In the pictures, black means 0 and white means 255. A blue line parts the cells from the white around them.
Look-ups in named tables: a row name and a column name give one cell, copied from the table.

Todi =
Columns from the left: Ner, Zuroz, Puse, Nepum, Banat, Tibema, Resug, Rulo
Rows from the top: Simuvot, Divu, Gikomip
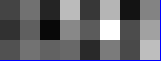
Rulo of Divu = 161
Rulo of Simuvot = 131
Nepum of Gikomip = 104
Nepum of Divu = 136
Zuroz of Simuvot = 113
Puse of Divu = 8
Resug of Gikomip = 73
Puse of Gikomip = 98
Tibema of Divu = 255
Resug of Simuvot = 19
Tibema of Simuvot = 181
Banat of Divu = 91
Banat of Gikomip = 41
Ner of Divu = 49

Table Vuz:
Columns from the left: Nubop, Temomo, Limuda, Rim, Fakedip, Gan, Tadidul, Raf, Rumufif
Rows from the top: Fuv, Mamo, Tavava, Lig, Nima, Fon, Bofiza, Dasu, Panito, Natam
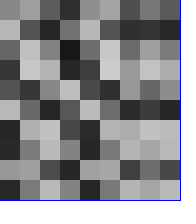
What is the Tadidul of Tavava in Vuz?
107
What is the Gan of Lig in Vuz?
204
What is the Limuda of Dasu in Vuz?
185
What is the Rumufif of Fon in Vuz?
38
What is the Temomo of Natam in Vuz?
123
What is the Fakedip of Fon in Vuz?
188
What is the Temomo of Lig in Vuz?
199
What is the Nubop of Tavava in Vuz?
101
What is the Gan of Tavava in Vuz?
200
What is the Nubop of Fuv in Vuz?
135
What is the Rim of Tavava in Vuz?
23

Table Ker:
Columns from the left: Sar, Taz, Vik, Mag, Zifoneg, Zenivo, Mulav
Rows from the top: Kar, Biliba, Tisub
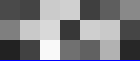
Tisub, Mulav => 39
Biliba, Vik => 217
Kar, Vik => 203
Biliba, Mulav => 69
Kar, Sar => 74
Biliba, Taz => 201
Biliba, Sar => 127
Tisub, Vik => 249
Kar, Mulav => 137
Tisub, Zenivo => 178
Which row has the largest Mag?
Kar

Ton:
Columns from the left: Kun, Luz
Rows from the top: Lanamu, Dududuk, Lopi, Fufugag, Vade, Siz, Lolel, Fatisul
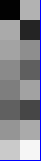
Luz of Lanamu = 178
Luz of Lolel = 170
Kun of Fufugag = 138
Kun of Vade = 126
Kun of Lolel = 149
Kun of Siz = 96
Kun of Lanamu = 2
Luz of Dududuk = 36
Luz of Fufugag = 95
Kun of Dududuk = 170
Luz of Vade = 162
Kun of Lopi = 163

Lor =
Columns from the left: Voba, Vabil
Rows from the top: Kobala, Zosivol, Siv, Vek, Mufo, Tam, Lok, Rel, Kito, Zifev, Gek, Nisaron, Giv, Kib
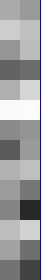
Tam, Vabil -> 251
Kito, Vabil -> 191
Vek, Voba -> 99
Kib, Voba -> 115
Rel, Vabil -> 154
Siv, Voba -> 149
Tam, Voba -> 250
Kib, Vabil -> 67
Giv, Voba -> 162
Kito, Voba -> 177
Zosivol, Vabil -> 191
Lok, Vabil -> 147
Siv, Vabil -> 187
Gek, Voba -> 132
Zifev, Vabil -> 118
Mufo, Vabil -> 214
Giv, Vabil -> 111
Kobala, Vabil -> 153
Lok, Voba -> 138
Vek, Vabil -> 108

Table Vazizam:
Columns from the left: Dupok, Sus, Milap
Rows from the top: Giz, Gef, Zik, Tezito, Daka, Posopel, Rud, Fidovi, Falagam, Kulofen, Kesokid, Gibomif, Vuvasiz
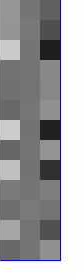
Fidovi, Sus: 116
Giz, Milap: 97
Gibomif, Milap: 81
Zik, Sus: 117
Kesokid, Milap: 116
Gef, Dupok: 148
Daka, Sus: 116

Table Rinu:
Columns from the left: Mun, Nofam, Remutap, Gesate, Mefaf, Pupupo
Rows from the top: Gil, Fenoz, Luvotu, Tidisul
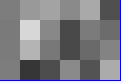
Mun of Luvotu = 123
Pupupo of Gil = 79
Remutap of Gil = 163
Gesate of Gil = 138
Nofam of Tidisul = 54
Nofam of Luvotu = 180
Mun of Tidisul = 125
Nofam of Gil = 153
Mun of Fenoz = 122
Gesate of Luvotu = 73
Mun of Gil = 125
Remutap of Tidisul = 77
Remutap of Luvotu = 120
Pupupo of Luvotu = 131
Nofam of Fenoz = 215
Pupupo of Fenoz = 108
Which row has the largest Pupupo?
Tidisul

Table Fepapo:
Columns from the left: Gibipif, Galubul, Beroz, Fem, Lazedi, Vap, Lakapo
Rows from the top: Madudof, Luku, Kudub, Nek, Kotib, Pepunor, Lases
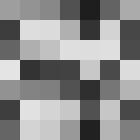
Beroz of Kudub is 193
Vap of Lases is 181
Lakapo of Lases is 126
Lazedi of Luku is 51
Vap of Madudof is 99
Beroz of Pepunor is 212
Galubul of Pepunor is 225
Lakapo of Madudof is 171
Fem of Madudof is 81
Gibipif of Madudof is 158
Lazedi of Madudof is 30
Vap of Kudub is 223
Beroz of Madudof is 136
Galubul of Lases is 211
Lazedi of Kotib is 47
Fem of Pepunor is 199
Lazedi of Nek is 200
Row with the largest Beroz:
Luku

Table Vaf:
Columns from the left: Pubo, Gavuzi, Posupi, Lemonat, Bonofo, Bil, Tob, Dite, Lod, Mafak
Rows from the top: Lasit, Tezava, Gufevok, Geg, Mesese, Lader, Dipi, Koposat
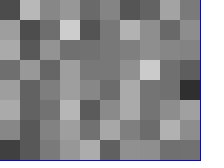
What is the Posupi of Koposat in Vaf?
122
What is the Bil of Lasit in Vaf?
132
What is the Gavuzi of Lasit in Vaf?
184
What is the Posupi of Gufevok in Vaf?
147
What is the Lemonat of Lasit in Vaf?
151
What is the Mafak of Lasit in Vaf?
122
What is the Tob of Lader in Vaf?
170
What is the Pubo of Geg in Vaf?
111
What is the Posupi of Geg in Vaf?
102
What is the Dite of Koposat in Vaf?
142
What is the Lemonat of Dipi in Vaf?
158
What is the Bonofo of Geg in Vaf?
120
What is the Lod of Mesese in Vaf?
112
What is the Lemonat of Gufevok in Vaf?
112
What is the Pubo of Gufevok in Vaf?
170
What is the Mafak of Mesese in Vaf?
47
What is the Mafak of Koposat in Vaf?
113

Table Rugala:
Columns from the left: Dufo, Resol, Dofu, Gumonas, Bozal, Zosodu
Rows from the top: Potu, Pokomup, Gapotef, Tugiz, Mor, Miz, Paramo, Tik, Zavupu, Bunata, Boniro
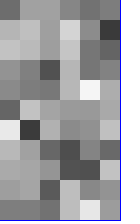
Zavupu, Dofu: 149
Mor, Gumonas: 183
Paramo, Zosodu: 192
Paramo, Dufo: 233
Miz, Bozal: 153
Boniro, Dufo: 126
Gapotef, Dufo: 194
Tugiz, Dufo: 147
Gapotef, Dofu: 158
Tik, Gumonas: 78
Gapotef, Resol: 186
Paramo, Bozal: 145
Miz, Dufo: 101

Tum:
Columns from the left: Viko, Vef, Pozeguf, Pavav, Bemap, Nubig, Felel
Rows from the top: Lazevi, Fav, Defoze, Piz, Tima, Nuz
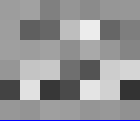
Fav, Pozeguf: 103
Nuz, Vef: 148
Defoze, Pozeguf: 161
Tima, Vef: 225
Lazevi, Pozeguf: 128
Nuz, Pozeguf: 159
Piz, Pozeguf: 200
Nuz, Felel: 145
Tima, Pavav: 74
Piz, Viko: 150
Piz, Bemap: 83
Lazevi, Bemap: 139
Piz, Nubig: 205
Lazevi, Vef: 161
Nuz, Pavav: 157

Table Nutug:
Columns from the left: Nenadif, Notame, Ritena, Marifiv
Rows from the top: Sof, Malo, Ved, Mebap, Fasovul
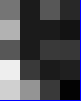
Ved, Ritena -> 57
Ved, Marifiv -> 55
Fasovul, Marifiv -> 3
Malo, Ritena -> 27
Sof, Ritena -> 87
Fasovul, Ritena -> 57
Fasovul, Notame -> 148
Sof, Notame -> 27
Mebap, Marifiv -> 31

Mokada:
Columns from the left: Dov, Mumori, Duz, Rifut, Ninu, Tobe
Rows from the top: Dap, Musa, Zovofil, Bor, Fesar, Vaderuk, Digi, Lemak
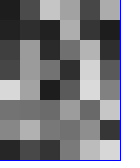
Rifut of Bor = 47
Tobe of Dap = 172
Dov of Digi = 135
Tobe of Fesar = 129
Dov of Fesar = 216
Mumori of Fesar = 163
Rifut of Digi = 113
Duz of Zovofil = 42
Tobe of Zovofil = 46
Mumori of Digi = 177
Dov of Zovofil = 63

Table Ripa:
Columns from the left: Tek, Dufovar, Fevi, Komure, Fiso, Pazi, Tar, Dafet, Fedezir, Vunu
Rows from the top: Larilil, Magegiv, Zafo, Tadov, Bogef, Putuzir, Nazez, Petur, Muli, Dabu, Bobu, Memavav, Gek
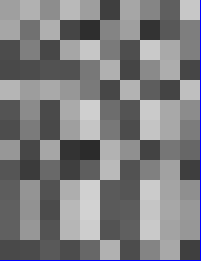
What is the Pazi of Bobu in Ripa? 90
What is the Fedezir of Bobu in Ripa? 167
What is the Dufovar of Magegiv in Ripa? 113
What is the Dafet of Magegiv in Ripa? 51
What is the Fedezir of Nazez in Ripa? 168
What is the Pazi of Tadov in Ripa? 176
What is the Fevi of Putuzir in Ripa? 74
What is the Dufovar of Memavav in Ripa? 151
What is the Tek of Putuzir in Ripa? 84
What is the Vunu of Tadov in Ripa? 70
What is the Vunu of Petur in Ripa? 103
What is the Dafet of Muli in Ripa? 128
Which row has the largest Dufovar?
Larilil

